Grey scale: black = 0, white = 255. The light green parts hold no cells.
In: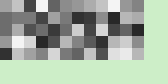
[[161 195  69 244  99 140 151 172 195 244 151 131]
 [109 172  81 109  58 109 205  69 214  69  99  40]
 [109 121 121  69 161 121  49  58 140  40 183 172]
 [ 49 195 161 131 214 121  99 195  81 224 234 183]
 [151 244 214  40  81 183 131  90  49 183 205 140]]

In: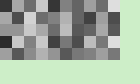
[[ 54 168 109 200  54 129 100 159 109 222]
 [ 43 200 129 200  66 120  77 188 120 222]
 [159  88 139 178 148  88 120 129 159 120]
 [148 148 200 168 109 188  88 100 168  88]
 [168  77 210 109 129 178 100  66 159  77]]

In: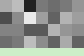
[[170 189  33 121 109 121 149]
 [131 131  89  89 179 149 140]
 [109 121 189 140  98 170  98]
 [ 77 140 233 158  98 179 158]]

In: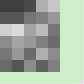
[[ 63  63  74 175 198]
 [118 151 107 175 139]
 [ 85  85 118 127 151]
 [107  85 139  96 127]
 [139 163 151 127 107]
 [208 217 163 187 118]]

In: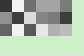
[[100 242  89 230 176 187]
 [ 53 242 111 164 164 123]
 [144  62 219 133 123  62]]

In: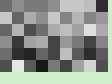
[[110  45  35 101  68 190  90  45  90]
 [101 181  79 110 171 190 162 222 171]
 [ 79 231  90  24 121  68 162 212  79]
 [110 142 121 121 142 200 200 190  45]
 [142  57 162 171  68 152 121  68 132]
 [200 101 171 142 200 132 181 132 152]]

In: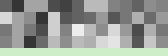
[[130 164  53 107 186 141 186 175 216 228 175  86 198 141]
 [119 164 119  76 207 130 237 186 141 216 153  76 175 119]
 [216 164 141  53 207  86  98 107 153  86 119 175 107 153]
 [ 98  53 164 164  76  65  98 186 186 130 119  98 141 130]]

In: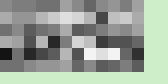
[[ 19 113  39  71  92 182  82 243 223 243 102  48]
 [171 161  82 182  39 125 213 191  60  82  82 102]
 [113 137  92 113 125 171  92 102 125 149 137 161]
 [137 125 125 113 113 161 137 102 137 149 125 161]
 [113 113 137 149 149 161 102 137  92 102 125  92]
 [171 149 149 182 202 223 213 182  71 191 202 171]]
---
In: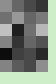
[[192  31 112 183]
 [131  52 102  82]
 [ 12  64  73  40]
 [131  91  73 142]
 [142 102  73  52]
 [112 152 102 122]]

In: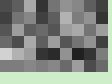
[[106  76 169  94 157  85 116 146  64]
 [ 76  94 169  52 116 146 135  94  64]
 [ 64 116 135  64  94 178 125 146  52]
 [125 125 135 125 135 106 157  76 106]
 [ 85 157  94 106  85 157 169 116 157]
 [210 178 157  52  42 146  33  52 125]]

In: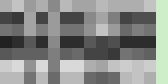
[[ 33  45  88  45 137  45  45  88  68  79  45  45  45]
 [ 68  57 164  68 155  68  68 137 164 126  68  79  79]
 [ 88  97  97  97 126  97 106  68  68  57 115 106  97]
 [115 106 164 126 155 115 115 146 195 155 106 126 115]
 [185 185 115 185 106 185 185 106  97 106 185 195 174]
 [174 195 155 174 137 185 164 164 185 174 174 174 195]
 [205 217 146 217 126 217 217 174 164 195 205 195 205]]

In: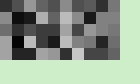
[[163   5 187  60  26 187 129 119  36 110]
 [139  14  26 175  99 187 139  26 129 129]
 [163  36  36 163 151  48 198  69  69  99]
 [110  48  80  60  60 163  69 151 129 119]
 [ 48  80 151  99  80 139  80  90  48 119]]

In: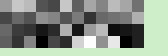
[[ 95  51 132   1  71  42 210 253 144 232   1  32]
 [104  60  51  22  42 175  22 155 187  13  22  32]
 [ 71 104  83 144 132  83 122  51 104 113 122 175]
 [155 199 187  83  71 199  95 166 132 187 166 113]]

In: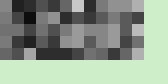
[[134  33  45  80  57 102 199  45 122 145 145 176]
 [122  57  33  90  57 145 154  90 134 154  68 113]
 [122  68  13 122 145  45  80  57  90 122  90  68]
 [102  80 165  45  45  45  68 113 102  57 102 176]
 [113 113  68 113  80 122 154 134 134 154  90 187]]

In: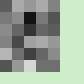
[[130  73 161 170 151]
 [139 102  52 102  93]
 [181 111  64 102 139]
 [121 139  19 121  84]
 [ 84 151 214 111 111]
 [ 93 170 151 170 130]]

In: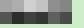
[[ 84  45  65  54  95  75]
 [164 173 207 195 142 133]]

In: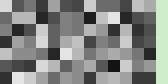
[[128  38  78 204  97 128 118 183 152  49 183  49  78]
 [ 87  69  58 216 183  97 140 171  87  19 204 128 152]
 [216  87 118  58 161  78  69 204 107 107  69 193 171]
 [193 140 140 118  38 228 183 118 152 171 152 118  38]
 [ 49 161 128 216  97 171 193  69 128 107 204  69  87]
 [107 183 183  38  78 128 118  29 193 228  38  78  97]
 [ 49 228 204 161 107 152 140  58 171 183 161  58  58]]
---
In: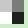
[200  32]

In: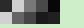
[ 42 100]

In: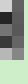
[209  91]

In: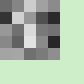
[107 208 217 138 142]

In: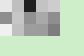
[231 198 157]

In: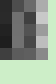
[ 41 112  83 189]

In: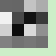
[103  73 217 112]
